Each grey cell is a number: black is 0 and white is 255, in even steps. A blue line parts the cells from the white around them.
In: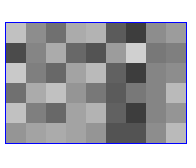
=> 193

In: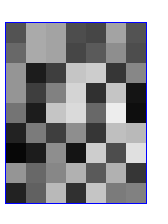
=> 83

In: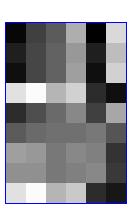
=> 7

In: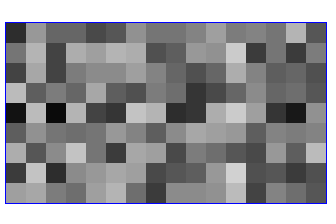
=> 45

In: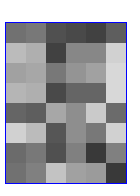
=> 113

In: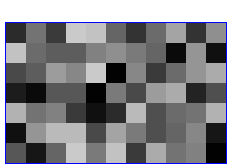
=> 43

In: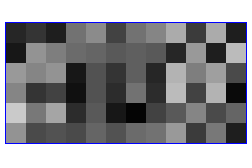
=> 38

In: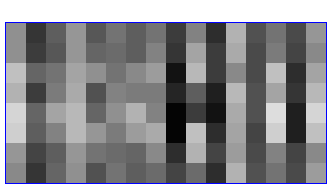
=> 144

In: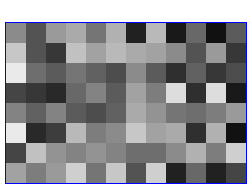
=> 139
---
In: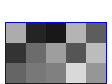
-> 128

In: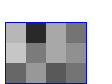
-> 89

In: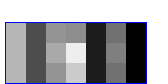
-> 148

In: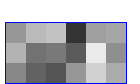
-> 84

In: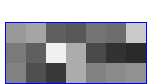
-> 57

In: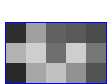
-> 193

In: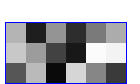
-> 10
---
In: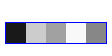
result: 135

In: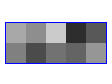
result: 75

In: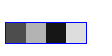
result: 77

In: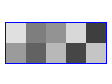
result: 70

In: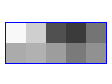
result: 80

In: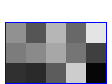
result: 42
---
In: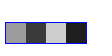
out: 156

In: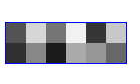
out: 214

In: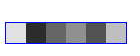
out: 191

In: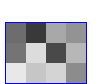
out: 220

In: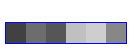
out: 192

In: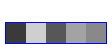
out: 163

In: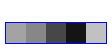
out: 163

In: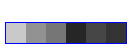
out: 146

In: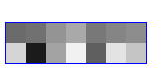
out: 227

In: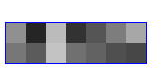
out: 187
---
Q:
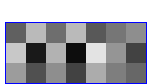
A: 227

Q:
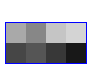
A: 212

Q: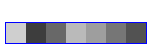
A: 207

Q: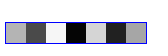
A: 246

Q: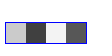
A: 243

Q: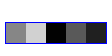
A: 209

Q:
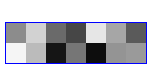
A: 245

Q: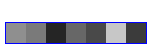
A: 199
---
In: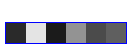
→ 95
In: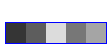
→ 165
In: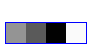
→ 250
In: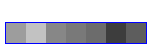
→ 93
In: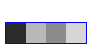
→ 214
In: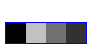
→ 50
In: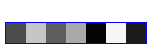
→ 27
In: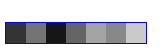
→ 202
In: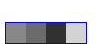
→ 211
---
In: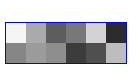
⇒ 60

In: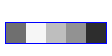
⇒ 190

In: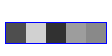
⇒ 49

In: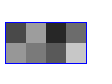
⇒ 122

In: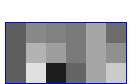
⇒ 101

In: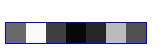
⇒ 38

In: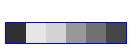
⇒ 152

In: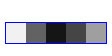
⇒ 21
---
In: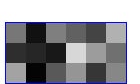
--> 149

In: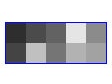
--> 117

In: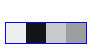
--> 20

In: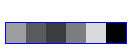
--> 125

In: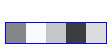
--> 198

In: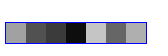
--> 197
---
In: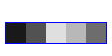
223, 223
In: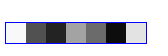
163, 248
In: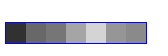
165, 212
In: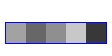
143, 200
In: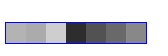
45, 206
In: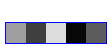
221, 221
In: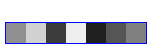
238, 238
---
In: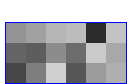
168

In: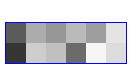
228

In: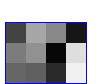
222

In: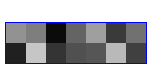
113

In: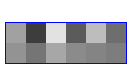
110

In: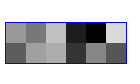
217

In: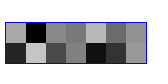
145

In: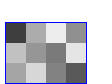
229
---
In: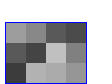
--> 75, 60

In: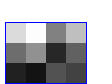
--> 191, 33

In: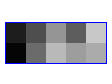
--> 200, 5

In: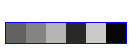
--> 7, 98

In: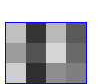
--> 90, 206

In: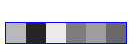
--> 105, 185

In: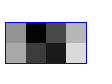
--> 182, 168

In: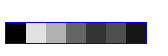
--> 21, 1

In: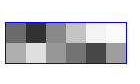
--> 251, 174
